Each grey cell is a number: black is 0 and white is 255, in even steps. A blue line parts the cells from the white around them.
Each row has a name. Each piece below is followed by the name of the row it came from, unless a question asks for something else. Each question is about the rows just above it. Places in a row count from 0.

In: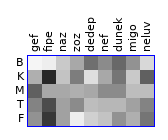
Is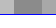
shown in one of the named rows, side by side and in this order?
no
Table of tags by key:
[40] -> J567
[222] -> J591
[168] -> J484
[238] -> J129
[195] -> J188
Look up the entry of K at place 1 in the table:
J567
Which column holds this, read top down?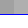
migo
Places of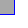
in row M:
1 2 4
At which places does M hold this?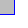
7 8

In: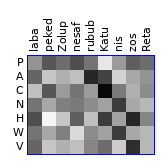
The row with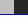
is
A
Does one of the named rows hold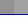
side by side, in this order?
no
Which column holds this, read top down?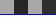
zos
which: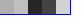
A
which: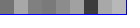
N
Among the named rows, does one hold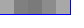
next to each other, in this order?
no

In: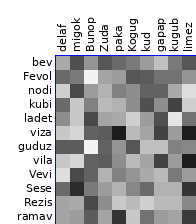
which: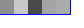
ladet
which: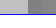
guduz
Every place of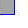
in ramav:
0 3 8
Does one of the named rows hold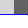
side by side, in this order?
yes
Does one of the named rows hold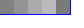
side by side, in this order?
yes

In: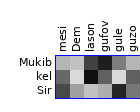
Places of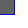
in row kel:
3 5
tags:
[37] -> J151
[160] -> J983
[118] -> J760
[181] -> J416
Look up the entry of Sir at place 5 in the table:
J760
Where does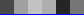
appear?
Sir
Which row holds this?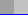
Sir

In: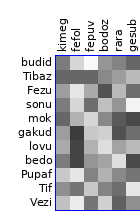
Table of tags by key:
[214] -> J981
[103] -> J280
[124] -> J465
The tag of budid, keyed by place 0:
J465
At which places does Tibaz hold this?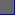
0 1 2
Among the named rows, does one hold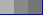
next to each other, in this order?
yes

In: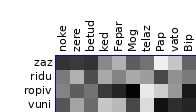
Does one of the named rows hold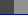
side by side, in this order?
yes
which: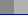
zaz
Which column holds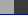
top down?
ked
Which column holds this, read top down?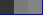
noke
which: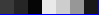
ropiv
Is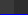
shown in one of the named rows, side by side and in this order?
no

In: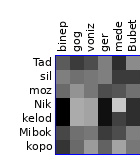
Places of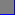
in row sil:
0 3
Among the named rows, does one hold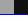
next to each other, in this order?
yes
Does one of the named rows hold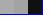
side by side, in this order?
yes
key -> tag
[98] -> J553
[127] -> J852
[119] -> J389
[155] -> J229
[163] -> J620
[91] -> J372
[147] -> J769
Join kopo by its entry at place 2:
J229
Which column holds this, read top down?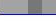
voniz
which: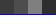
Tad

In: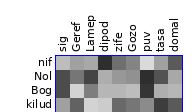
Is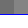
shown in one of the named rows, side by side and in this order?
yes
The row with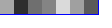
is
nif
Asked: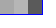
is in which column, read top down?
domal
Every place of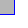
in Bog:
3 4 8

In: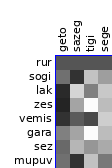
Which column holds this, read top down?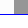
tigi
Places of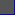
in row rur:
0 1 2 3
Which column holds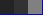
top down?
geto
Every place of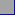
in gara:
1

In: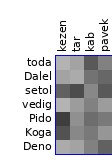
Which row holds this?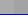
Deno
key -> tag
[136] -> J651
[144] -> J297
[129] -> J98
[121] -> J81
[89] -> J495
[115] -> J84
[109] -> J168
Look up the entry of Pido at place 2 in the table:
J168
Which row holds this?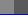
setol
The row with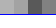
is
toda
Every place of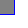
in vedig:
2
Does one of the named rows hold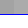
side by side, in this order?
yes

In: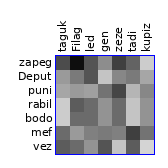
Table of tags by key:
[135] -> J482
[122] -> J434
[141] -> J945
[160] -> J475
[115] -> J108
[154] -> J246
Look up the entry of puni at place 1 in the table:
J246
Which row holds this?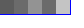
rabil

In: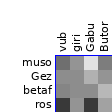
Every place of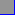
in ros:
1
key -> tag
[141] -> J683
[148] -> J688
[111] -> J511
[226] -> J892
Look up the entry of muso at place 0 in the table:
J511
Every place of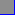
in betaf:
1 2
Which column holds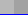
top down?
Butor
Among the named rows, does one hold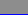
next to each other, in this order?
yes
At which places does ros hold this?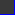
0 2

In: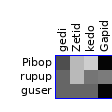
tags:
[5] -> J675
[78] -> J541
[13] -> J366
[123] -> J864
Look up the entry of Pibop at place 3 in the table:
J675
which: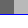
rupup
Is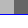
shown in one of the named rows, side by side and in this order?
no
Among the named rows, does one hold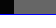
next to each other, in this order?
no
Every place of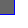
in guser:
0 1 2
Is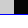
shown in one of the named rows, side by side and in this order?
yes
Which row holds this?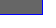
guser

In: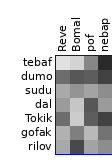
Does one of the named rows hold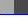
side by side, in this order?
yes
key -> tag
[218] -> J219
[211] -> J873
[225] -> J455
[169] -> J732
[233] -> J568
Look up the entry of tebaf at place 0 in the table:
J455

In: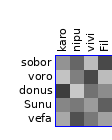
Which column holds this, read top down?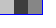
karo
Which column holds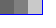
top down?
nipu
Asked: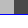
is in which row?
sobor
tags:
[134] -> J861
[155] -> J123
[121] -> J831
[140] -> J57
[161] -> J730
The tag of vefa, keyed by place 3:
J730
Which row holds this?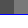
vefa

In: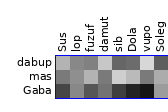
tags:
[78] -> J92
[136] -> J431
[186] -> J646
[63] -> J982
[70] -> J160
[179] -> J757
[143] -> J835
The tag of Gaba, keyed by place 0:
J160
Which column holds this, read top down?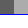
Soleg
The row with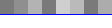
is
mas
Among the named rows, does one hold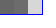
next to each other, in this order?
yes
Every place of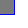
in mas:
0 3 6
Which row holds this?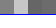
dabup
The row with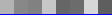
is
dabup

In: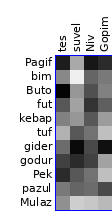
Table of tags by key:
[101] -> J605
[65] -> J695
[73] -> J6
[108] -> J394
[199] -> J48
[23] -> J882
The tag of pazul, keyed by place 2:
J394
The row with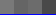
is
pazul
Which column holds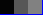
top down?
tes
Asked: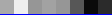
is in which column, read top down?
suvel
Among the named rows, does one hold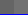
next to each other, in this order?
no
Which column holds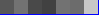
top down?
Niv
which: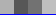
tuf

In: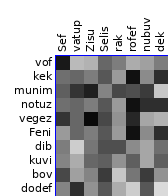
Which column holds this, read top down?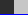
dek
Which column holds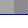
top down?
nubuv

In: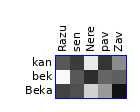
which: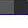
bek
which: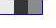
kan

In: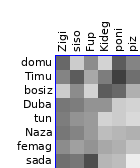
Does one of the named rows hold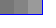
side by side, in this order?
yes
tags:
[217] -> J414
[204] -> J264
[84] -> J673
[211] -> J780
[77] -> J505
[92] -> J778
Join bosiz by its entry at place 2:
J780
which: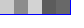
bosiz
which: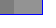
Duba
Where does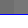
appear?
sada

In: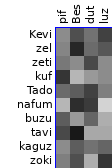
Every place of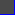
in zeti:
2
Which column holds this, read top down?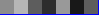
Bes
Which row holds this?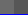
zel
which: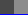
zeti
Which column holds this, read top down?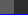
Bes

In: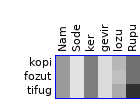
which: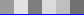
fozut
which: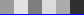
tifug
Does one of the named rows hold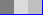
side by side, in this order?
yes
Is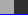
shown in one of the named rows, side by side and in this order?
yes

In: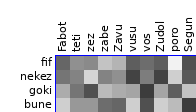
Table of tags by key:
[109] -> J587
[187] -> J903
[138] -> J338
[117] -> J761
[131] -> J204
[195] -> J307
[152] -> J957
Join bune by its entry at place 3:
J587
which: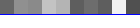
fif

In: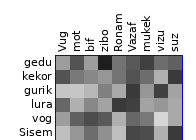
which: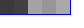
lura
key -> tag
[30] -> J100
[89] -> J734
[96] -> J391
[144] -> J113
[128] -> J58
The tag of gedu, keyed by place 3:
J100
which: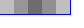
Sisem
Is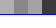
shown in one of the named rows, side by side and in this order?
yes
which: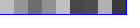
Sisem

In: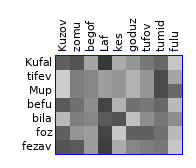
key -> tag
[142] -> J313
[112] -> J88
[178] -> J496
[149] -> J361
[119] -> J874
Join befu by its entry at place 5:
J88
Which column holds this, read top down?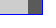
Kuzov
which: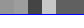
foz

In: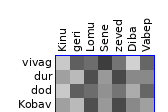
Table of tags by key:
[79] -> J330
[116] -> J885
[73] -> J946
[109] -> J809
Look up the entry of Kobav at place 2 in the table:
J330
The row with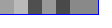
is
dur
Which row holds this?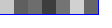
vivag
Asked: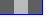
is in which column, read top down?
geri
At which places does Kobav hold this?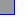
3

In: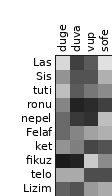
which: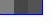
ket
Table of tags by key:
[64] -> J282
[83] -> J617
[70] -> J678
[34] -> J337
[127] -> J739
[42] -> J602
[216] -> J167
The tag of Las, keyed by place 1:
J282
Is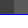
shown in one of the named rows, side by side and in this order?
yes
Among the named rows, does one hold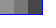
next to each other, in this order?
no
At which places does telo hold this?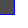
2 3

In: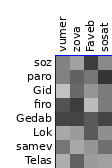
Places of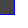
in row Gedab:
0 1 3
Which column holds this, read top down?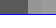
Faveb
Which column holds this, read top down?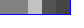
vumer

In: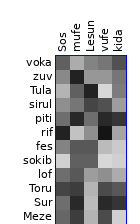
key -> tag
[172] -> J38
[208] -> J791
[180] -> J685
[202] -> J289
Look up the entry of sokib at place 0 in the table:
J791
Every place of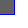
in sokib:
1 2
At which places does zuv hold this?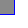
0
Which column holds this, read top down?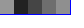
Lesun
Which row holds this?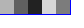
Tula
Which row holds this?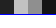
rif

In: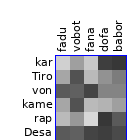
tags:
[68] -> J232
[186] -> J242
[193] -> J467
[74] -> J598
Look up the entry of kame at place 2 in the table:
J242
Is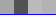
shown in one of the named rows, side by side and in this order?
yes
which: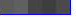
Desa
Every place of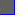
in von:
1
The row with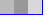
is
rap

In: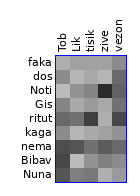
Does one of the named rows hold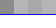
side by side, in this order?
yes
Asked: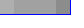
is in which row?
faka
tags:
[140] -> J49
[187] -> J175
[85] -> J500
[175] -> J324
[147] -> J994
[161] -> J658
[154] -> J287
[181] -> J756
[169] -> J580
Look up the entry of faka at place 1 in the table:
J658
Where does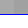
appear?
kaga
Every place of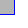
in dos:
1 3
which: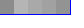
kaga

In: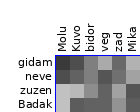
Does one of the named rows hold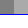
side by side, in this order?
yes
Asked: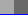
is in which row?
gidam
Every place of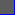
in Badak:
1 5
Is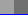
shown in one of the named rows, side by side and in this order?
no

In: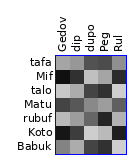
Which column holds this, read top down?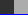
dip
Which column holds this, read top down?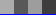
dip

